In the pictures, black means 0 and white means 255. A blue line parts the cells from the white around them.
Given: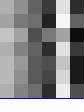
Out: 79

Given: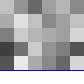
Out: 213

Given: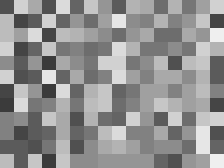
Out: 239

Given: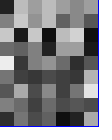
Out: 170

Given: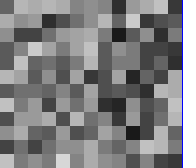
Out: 56

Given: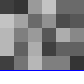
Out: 52
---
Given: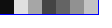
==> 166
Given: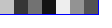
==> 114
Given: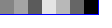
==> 91
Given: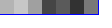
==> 160
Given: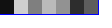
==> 127
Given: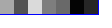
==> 218
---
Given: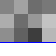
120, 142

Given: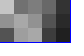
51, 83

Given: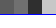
199, 92

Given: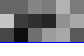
123, 70

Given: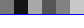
200, 119

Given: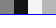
183, 130

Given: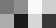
206, 173

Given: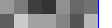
114, 94

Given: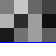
66, 25
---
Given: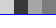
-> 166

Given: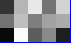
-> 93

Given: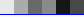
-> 105

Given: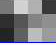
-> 188

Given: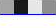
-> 231

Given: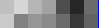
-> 150

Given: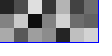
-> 158
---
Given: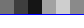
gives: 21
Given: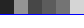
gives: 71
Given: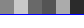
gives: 105
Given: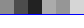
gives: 34
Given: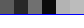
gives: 112
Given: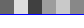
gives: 64
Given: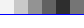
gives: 147
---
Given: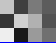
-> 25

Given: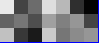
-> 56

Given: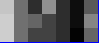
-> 112

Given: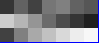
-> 128

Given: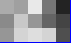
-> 212

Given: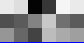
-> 103
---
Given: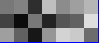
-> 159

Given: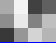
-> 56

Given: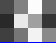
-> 63

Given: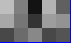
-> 72

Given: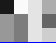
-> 152

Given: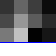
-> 121

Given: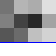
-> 86
